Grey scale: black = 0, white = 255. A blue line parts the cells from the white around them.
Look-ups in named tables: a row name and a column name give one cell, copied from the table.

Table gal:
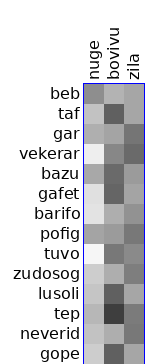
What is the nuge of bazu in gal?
168
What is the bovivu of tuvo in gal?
120
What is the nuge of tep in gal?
183
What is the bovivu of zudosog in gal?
174
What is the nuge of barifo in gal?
227
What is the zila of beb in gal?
166
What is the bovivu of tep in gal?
62
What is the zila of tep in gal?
123

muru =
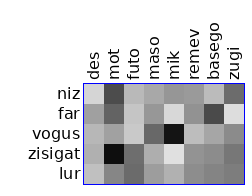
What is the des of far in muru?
160
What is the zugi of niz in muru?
108
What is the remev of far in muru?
146
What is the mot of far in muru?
99
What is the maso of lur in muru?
157
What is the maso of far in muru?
151
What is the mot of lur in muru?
134
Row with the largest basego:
niz

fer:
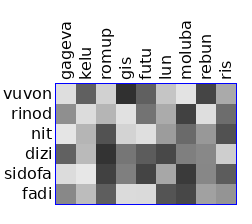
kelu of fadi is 188
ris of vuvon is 170
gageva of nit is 229
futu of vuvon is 96
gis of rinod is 225
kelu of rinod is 220
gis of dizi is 118
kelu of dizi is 186
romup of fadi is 94
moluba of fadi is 71
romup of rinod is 181
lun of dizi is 72
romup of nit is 82
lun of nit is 156
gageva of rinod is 143
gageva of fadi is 136
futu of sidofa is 68
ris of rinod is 109
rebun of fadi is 161
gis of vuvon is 48

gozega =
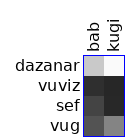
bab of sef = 68
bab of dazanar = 201
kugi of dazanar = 250
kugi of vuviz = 39
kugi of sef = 40
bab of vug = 83
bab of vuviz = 47
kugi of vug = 132
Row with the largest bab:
dazanar

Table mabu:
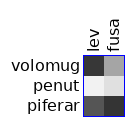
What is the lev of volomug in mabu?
55
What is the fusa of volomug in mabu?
165
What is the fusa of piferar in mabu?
52
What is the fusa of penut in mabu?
224
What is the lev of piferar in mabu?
85
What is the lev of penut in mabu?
242

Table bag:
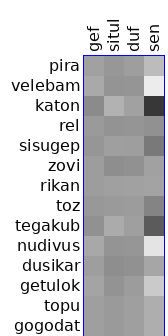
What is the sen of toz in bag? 132
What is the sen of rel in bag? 145
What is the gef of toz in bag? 152
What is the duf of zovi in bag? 145
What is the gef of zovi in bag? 157
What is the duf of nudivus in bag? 150
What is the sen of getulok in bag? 202
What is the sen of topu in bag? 174
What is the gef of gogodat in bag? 159
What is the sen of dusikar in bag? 166
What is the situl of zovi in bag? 142
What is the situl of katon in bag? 178
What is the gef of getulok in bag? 164
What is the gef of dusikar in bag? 158
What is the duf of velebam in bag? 149
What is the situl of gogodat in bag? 154
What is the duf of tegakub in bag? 159

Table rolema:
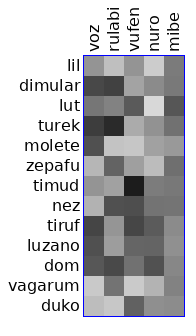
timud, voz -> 148
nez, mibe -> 116
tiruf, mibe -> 139
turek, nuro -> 146
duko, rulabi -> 199
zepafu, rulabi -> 99
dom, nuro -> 81

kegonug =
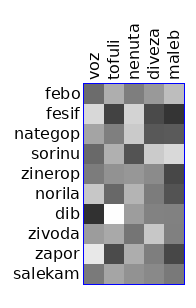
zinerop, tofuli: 146
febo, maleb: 189
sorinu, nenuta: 83
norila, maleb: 83
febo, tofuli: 174
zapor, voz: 232
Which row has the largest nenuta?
fesif

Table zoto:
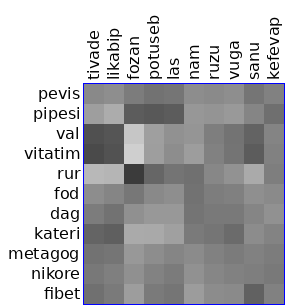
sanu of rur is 170
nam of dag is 116
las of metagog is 133
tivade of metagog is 114
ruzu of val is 126
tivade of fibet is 112
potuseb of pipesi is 88
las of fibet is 117
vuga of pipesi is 153

